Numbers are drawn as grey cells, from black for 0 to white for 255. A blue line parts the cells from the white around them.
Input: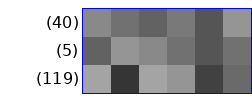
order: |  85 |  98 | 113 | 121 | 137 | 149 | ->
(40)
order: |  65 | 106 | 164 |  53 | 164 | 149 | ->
(119)
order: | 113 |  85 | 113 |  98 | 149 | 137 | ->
(5)
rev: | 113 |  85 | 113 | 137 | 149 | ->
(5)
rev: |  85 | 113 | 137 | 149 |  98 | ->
(5)
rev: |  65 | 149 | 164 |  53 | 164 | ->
(119)

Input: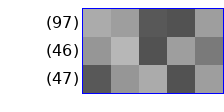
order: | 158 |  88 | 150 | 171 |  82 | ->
(47)
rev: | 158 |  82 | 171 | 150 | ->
(47)
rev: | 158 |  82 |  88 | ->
(97)
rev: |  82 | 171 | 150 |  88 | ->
(47)

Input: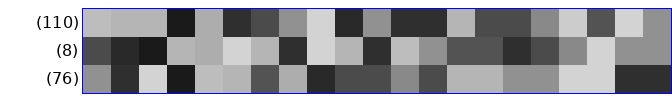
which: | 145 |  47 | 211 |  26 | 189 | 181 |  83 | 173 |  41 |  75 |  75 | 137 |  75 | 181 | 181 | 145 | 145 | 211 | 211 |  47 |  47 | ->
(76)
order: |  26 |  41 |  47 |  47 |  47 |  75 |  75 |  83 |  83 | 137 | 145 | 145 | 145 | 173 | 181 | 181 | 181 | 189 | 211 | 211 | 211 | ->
(8)
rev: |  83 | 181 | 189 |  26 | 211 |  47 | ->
(76)
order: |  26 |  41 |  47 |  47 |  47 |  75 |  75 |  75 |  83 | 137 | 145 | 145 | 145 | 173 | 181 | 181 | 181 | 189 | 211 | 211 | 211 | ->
(76)
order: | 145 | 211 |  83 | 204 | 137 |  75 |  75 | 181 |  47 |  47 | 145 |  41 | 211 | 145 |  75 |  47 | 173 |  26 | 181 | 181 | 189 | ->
(110)
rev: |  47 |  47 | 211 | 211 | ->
(76)

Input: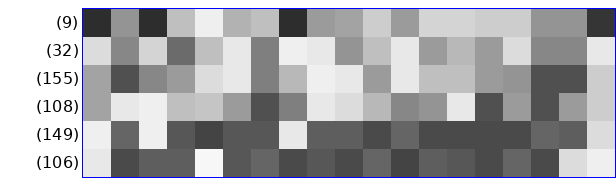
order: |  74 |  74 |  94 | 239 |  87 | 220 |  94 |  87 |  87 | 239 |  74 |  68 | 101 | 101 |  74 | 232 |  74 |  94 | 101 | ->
(149)
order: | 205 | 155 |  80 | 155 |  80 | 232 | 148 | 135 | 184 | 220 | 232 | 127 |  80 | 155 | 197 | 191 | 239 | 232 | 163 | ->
(108)
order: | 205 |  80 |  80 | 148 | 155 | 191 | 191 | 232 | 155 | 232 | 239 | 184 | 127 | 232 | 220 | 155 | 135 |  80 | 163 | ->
(155)
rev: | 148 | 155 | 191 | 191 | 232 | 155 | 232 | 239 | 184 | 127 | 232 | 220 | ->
(155)
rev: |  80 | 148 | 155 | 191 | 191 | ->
(155)
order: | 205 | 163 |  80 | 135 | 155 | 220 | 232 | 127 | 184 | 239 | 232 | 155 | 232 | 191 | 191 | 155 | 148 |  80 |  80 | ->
(155)

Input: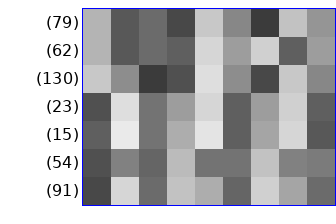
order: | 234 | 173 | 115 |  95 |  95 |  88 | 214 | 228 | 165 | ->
(15)
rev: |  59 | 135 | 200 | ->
(79)
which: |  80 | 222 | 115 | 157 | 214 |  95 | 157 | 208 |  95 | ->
(23)
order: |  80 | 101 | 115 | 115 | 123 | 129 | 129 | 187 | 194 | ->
(54)
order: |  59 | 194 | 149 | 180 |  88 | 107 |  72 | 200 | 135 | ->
(79)
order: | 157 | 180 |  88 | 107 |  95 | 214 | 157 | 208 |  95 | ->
(62)
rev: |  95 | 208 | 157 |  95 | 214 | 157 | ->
(23)

